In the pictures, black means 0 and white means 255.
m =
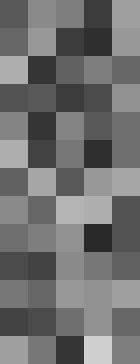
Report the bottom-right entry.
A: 126
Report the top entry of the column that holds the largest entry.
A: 60
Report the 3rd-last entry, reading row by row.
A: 53
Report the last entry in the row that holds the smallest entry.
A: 83
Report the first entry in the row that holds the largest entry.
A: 159
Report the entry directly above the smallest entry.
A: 174
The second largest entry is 180
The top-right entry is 159
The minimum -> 41
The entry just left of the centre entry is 166
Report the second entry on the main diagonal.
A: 152
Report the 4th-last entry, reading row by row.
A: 119
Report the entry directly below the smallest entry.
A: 119
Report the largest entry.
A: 207
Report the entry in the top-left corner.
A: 89
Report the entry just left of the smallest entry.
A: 145
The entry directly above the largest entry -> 145

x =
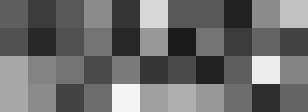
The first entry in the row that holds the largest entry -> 168
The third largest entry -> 215
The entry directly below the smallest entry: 74
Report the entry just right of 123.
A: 53
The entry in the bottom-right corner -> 100
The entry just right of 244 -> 160
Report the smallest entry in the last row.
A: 46
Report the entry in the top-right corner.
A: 192
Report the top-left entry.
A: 94
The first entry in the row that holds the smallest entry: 80
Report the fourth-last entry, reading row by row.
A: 152
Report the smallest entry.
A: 27
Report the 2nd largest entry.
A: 237

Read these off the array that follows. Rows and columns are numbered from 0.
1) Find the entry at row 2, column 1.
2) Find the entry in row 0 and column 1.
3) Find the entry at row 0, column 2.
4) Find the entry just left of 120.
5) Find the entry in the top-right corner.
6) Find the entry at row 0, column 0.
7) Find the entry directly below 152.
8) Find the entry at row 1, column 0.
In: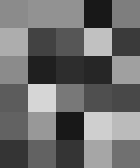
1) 31
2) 146
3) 146
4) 214
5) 126
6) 139
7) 98
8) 173

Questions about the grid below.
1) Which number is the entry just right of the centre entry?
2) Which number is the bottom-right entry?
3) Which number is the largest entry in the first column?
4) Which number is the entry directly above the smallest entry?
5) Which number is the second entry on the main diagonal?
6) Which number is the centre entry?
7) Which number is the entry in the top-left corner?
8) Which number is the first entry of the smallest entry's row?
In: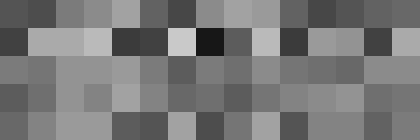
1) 111
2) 123
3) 123
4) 139
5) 170
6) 123
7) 84
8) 65

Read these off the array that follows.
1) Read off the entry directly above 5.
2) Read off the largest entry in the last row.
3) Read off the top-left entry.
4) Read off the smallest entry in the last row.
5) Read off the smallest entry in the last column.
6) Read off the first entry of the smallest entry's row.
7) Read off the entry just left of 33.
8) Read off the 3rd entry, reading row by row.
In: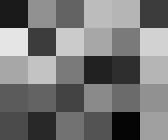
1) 107
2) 160
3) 26
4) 5
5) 60
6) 75
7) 122
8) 99

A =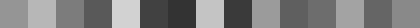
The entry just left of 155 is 58
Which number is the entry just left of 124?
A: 183

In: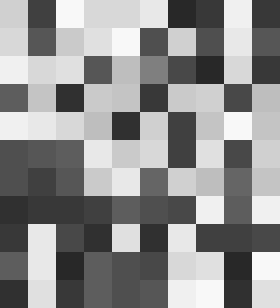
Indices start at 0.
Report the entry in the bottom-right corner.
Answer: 224
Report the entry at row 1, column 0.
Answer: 216
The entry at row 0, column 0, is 208
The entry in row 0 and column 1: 64
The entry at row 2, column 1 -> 216
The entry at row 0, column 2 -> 248
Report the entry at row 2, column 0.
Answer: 240
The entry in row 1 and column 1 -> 86
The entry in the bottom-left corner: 48
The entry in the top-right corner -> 56
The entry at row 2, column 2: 224

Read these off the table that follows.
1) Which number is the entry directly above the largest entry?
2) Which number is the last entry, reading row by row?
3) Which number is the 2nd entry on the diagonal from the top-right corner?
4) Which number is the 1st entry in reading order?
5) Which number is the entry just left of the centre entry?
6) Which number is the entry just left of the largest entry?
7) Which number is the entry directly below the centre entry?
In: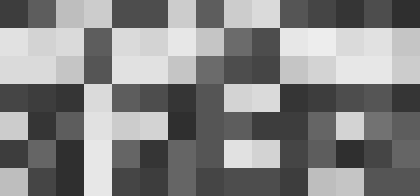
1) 69
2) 85
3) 225
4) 61
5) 53
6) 231
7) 85

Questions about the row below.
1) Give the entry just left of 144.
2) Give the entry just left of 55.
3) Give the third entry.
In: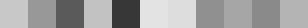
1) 221
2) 194
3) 90

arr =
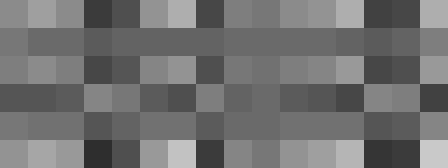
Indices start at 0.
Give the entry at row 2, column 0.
126
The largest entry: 201
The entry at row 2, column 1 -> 139
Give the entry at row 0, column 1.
159
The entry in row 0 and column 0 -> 139
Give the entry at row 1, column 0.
119
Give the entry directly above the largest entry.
133
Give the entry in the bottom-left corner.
147
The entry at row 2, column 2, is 126
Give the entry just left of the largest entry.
59
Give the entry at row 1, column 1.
106
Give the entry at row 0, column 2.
139
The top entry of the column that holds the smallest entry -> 59
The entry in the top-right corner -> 174

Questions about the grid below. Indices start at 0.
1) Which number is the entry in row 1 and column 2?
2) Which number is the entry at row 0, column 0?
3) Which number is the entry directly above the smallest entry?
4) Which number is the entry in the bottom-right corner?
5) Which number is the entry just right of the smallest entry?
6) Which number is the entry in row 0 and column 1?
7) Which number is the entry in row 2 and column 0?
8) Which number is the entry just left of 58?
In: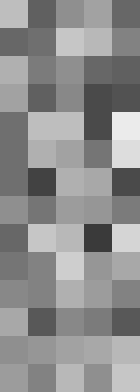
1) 198
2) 190
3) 150
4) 198
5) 213
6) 96
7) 176
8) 184
